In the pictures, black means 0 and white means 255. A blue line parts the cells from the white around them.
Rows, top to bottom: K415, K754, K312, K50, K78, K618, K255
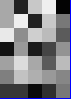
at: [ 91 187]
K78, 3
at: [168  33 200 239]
K415, 0
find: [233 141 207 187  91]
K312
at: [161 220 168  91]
K78, 0
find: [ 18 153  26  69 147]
K50
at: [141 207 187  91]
K312, 1

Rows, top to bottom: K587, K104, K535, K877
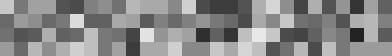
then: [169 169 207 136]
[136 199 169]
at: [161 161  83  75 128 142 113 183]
K587, 2
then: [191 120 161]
[ 60 169 169]
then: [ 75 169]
[136 199 113]
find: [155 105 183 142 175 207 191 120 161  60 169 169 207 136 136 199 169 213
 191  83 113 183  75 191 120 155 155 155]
K877
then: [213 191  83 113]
[183  75 191]
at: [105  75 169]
K104, 16

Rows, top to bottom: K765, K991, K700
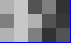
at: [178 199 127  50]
K700, 0
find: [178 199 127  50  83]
K700
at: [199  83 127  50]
K765, 1
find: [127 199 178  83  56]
K991
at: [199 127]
K700, 1
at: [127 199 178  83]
K991, 0

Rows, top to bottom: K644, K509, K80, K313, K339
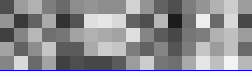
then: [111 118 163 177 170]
[163 223 133]
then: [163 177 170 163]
[223 133  91]

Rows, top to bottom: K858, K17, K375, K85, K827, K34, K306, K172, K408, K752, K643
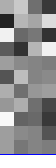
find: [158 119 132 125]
K643
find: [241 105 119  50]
K375
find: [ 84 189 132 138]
K34
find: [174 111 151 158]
K306
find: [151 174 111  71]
K172
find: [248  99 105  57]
K408

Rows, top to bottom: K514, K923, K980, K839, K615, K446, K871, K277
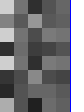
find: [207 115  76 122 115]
K980
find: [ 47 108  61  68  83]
K839
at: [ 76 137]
K446, 1
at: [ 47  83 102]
K514, 2
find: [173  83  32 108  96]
K277
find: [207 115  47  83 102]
K514

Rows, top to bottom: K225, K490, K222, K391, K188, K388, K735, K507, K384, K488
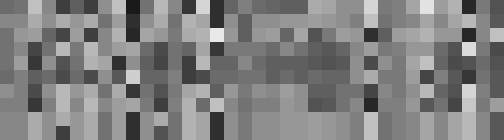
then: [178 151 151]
[ 39 135 192]
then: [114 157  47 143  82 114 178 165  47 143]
[121 143 143]
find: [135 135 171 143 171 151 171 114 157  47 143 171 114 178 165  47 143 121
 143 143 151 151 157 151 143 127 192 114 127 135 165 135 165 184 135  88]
K384
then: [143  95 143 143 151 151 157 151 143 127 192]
[114 127 135]

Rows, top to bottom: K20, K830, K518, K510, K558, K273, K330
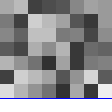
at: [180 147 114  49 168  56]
K330, 1
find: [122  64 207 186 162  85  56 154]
K830
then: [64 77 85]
[135 162 154]
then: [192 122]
[129  70 141]
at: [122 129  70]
K518, 4
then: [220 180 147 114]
[ 49 168  56]

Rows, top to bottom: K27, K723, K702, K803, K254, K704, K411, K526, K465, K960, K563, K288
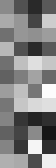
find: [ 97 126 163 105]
K704
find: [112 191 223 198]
K254
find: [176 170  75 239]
K288

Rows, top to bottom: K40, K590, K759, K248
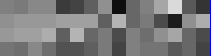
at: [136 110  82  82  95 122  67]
K248, 2
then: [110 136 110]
[82 82 95]
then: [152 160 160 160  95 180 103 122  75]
[ 28 144 173]

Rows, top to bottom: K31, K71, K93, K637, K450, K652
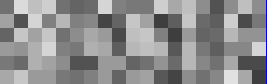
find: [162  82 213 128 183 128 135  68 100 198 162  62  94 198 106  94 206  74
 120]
K71
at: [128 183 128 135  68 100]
K71, 3
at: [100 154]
K652, 8
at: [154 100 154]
K652, 7
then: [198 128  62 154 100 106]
[183 147 147]
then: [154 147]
[176 213 128]
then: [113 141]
[168 154  74]

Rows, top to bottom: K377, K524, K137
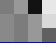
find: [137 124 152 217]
K524
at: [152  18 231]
K377, 1
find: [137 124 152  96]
K137
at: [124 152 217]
K524, 1

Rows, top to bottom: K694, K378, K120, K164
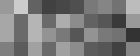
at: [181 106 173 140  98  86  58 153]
K378, 2
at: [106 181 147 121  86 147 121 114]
K120, 1
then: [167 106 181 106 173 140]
[98 86 58]
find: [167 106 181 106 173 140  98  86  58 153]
K378

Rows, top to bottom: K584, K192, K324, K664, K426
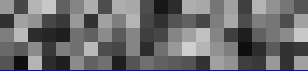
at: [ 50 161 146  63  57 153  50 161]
K426, 14
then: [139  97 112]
[ 30  84 112]
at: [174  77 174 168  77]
K584, 6

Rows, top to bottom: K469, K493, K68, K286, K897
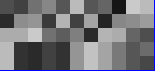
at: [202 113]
K68, 2
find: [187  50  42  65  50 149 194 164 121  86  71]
K897

